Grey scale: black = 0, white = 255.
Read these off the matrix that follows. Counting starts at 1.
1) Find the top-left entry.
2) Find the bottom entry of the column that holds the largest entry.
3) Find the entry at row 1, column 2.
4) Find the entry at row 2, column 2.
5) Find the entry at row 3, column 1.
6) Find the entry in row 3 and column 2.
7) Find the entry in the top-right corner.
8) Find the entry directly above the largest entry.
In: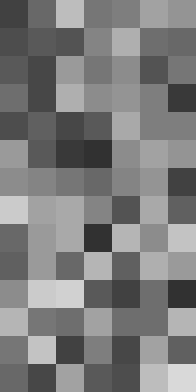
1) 65
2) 217
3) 104
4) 89
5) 89
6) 71
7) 148
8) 96

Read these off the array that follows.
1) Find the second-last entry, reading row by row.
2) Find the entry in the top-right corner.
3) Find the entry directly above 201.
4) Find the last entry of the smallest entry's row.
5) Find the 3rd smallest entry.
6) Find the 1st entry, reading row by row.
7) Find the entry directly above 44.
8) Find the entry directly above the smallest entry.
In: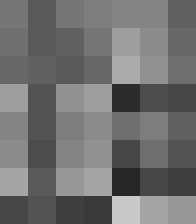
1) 165
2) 97
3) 38
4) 63
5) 57
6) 118
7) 171
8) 70

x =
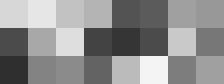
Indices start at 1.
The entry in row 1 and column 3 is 194
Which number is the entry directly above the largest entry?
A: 75
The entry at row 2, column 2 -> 168
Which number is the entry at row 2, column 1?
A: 75
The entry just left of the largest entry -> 187
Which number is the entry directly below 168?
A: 131
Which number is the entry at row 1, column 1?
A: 215

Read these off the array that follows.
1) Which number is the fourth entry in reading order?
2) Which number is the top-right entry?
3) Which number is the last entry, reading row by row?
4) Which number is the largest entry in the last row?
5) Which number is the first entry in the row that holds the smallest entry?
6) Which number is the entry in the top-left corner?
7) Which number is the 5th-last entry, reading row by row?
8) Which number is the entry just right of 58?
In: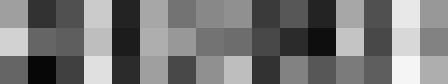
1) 203
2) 152
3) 174
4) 245
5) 101
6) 159
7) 87
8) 87

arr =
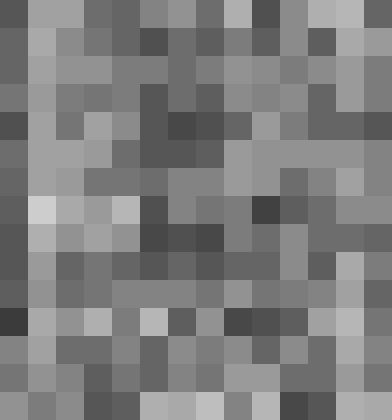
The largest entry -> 205
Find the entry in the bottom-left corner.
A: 146
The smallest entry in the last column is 86
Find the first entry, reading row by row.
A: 86
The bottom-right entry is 169
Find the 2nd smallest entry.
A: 65
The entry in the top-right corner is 101
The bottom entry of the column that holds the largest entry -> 124
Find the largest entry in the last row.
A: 190
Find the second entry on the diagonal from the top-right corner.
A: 169
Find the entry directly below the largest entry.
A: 175
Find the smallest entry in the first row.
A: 80
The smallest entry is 59
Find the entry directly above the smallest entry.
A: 94
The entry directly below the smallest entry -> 131
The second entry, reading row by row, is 161
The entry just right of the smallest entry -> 169
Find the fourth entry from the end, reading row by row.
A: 72
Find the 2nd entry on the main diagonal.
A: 169
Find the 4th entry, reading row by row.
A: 109
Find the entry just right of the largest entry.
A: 169
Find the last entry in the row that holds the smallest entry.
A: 117
